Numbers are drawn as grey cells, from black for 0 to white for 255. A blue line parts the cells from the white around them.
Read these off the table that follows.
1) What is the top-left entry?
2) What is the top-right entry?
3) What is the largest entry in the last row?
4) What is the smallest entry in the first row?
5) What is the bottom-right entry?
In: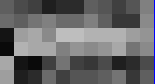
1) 95
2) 128
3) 158
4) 31
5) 95

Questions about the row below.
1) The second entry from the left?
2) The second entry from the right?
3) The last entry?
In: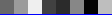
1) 155
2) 3
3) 190

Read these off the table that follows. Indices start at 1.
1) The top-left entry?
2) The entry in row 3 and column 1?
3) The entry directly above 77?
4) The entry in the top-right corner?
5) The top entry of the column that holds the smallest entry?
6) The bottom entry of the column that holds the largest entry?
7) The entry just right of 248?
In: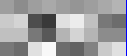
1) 158
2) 192
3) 158
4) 180
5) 169
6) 248
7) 108

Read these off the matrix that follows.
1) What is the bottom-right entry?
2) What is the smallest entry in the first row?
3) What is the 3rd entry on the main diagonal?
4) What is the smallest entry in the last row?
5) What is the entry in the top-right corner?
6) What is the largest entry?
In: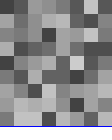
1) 184
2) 66
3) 143
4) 78
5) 87
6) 204

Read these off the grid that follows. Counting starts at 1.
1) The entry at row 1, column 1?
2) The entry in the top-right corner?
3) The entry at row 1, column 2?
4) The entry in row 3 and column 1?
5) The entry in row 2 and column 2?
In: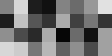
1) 131
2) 225
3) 215
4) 143
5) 193

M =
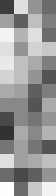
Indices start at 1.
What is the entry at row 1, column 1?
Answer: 61
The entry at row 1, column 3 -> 148
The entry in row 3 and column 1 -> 243
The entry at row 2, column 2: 95
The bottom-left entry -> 253
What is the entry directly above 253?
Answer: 107
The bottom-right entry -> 243
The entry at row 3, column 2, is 180
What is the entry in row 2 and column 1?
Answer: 160
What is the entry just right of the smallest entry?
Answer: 170
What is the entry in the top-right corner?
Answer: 107

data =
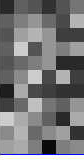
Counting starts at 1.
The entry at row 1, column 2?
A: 96
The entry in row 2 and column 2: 126
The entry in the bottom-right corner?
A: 138
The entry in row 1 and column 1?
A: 41
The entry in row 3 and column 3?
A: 180
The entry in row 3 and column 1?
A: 84
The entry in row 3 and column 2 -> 160
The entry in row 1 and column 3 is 84
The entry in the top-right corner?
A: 117
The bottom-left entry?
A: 160
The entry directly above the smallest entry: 138
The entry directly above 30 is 96
